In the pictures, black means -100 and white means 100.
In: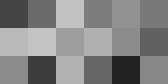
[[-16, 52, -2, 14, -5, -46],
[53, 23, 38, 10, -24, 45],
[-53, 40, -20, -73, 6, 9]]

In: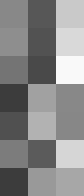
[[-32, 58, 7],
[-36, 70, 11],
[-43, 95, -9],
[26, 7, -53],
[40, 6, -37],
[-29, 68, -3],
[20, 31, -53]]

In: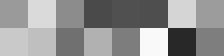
[[71, 10, -42, -37, -39, 67, 22, 21],
[50, -12, 39, -2, 95, -69, -1, 58]]

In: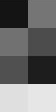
[[-8, -84],
[-40, -11],
[-77, -37],
[80, 75]]

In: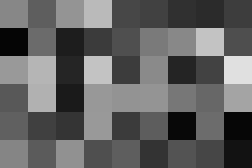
[[-26, 16, 46, -44, -49, -62, -66, -52, 6],
[-16, -77, -54, -38, -4, 7, 53, -39, -96],
[42, -71, 53, -53, 8, -72, -48, 76, 20],
[39, -80, 19, 15, 16, -7, -19, 29, -31],
[-50, -59, 20, -54, -27, -94, -15, -95, -25],
[-29, 14, -38, -26, -60, -35, -45, -86, 4]]

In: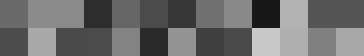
[[9, 8, -65, -20, -41, -57, -12, 7, -81, 40, -33, -33, -18],
[32, -42, -41, 3, -67, 16, -50, -43, 57, 37, 0, 32, -40]]
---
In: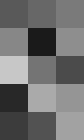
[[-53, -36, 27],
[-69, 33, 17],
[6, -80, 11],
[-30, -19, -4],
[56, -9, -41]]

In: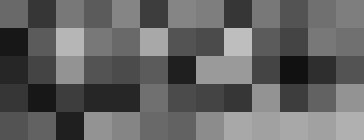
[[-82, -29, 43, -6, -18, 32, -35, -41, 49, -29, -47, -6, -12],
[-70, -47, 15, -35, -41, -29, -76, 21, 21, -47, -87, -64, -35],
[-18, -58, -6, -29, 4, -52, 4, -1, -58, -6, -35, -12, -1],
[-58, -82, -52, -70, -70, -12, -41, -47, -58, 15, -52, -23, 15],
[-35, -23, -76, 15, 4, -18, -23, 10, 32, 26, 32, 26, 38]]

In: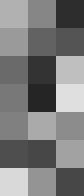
[[-6, -71, 75],
[-17, -60, 50],
[-39, -44, 27],
[0, 33, 10],
[21, -23, -34],
[70, 16, -44],
[39, 5, -65]]

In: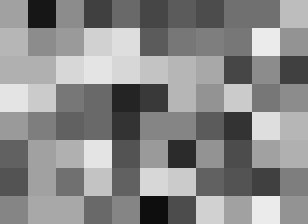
[[38, 38, 69, 79, 69, 53, 43, 32, -45, 10, -50],
[-24, 26, 38, 79, -35, 21, -66, 15, -40, 26, 38],
[4, 32, 32, -18, 4, -89, -40, 64, 26, 84, 15],
[43, 10, 21, 64, 74, -29, -7, -1, -7, 84, 15],
[26, -83, 10, -50, -18, -45, -29, -40, -12, -12, 48],
[79, 59, -7, -18, -72, -55, 43, 15, 59, -7, 10],
[-35, 26, -12, 53, -24, 69, 59, -24, -35, -50, -1],
[21, -1, -24, -18, -60, 4, 4, -29, -60, 74, 43]]

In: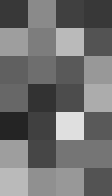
[[-72, -50, 75, -30],
[24, -2, 46, -35],
[46, 13, 19, -35],
[24, -45, -8, -8],
[-25, -14, -30, 19],
[-19, -61, -40, 35],
[-56, 8, -50, -56]]

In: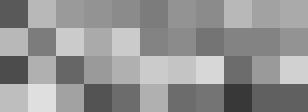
[[44, -3, 59, 33, 59, 3, 9, -9, 3, 3, 15],
[49, 75, 27, -35, -15, 38, -15, -9, -56, -25, -25],
[-30, 44, 21, 15, 9, -3, 15, 9, 44, 27, 33],
[-40, 38, -20, 21, 38, 59, 54, 69, -15, 21, 64]]

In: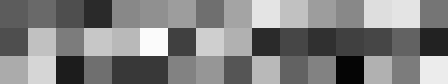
[[-39, 51, -3, 56, 45, 97, -50, 62, 39, -67, -45, -62, -50, -45, -23, -73],
[-28, -18, -39, -67, 7, 13, 23, -13, 29, 79, 51, 23, 7, 74, 79, -8],
[34, 68, -78, -13, -56, -56, 2, 18, -33, 45, -23, 2, -96, 39, -3, 85]]
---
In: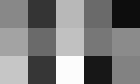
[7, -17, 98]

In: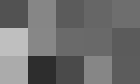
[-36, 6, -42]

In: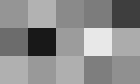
[17, -81, 37]

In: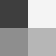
[-51, 43]

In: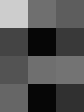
[61, -95, -10]

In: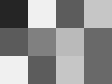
[-71, 0, 55]

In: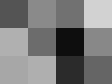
[-34, -15, -66]

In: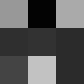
[19, -61, -66]
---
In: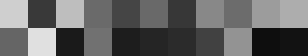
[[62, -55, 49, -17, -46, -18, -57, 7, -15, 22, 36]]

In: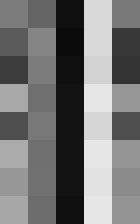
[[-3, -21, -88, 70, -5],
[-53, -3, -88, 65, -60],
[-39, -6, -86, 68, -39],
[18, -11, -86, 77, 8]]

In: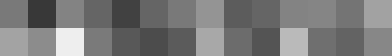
[[-5, -56, 3, -21, -49, -21, -5, 16, -28, -21, 3, 4, -9, 27]]

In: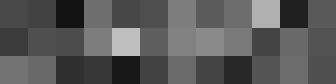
[[-43, -48, -85, -14, -44, -38, -2, -29, -15, 38, -75, -30],
[-10, -18, -63, -57, -81, -48, -16, -47, -69, -34, -15, -37]]

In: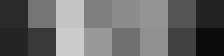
[[-67, -8, 54, -1, 10, 16, -34, -73]]

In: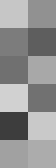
[[55, 14],
[-12, 32],
[-52, 58]]

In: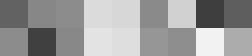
[[-23, 6, 10, 72, 69, 8, 64, -51, -26]]
